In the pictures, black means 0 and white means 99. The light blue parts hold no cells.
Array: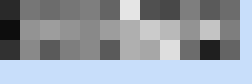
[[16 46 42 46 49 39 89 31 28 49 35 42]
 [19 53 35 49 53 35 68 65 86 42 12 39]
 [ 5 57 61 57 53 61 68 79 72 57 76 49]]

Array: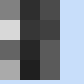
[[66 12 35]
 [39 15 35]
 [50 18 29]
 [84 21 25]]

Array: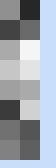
[[56 15]
 [44 33]
 [50 37]
 [26 41]
 [62 66]
 [23 81]
 [77 88]
 [66 95]]

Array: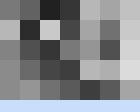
[[71 17 78 27 64 44 78]
 [51 31 21 47 58 31 82]
 [47 38 13 21 71 64 75]
 [54 41 27 24 71 68 85]
 [54 58 44 35 24 35 64]]

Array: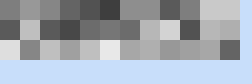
[[86 52 74 62 74 90 65 68 59 62 65 39]
 [49 59 52 39 32 24 55 55 35 49 78 78]
 [35 74 35 28 42 46 42 71 82 32 71 68]]

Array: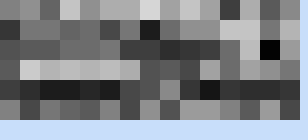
[[24 18 11 11 15 11 28 32 53 21  8 21 18 18 21]
 [50 28 46 39 35 50 28 56 32 60 60 50 35 60 28]
 [32 35 35 42 42 46 24 24 18 21 24 42 73  1 60]
 [21 46 46 39 42 28 46 11 42 56 56 76 76 46 70]
 [50 56 39 76 56 67 67 83 63 76 63 24 67 35 53]
 [35 79 70 73 70 73 67 32 35 28 63 42 63 56 46]]

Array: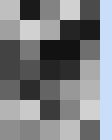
[[74 10 51 81 29]
 [39 17 39 59 70]
 [26 32 14 17 66]
 [26 47  7  7 43]
 [55 51 62 74 39]
 [70 78 23 51 81]
 [62 81 66 14 10]]
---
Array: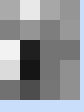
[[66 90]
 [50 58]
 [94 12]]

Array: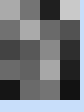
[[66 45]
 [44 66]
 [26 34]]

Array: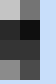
[[76 45]
 [16  6]
 [20 20]]

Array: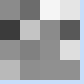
[[54 42]
 [23 76]
 [56 50]]

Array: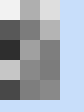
[[94 68]
 [34 48]
 [18 62]]

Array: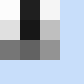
[[98 12]
 [87  9]
 [46 38]]

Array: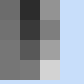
[[42 17]
 [44 22]
 [46 34]]

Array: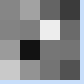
[[52 63]
 [51 49]
 [60  7]]
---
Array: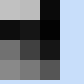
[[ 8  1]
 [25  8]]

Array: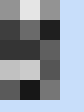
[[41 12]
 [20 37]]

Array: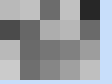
[[40 67]
 [41 46]]

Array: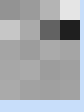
[[66 38]
 [61 66]]

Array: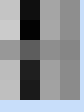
[[ 1 65]
 [36 55]]

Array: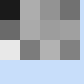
[[66 61]
 [48 69]]

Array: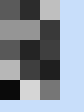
[[58 22]
 [14 24]]

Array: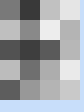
[[53 92]
 [24 35]]
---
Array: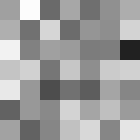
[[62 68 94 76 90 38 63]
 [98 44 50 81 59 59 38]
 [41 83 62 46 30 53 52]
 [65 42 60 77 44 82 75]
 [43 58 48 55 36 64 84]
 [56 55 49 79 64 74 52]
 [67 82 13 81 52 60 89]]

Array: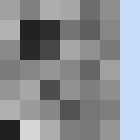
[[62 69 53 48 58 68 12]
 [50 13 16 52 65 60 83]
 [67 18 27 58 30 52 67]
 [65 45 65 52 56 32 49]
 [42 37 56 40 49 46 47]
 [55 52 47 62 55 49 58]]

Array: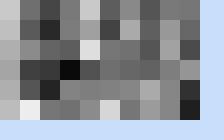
[[78 74 68 64 68 73]
 [43 35 54 25 33 92]
 [27 16 39 22 14 46]
 [47 48 36  4 51 44]
 [78 62 86 32 49 54]
 [36 26 46 43 50 83]
 [53 66 44 40 52 46]
 [33 37 33 38 66 60]
 [47 59 63 49 52 52]
 [46 40 29 58 19 12]]

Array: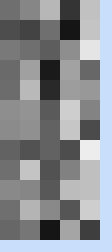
[[43 30 47 41 42 55 54 38 43 53 43 40]
 [52 26 43 62 72 57 56 32 76 52 70 46]
 [71 43 36 10 16 35 38 38 32 34 53  8]
 [20  8 55 63 61 80 77 30 50 73 33 64]
 [75 76 89 40 59 51 29 92 74 74 80 24]]

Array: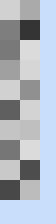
[[81 49 47 62 81 37 76 46 78 28]
 [66 20 85 83 56 82 74 85 30 73]]

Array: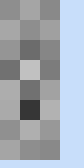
[[55 65 58 44 67 66 56 64]
 [64 55 42 75 44 21 68 55]
 [53 62 52 48 63 69 59 53]]
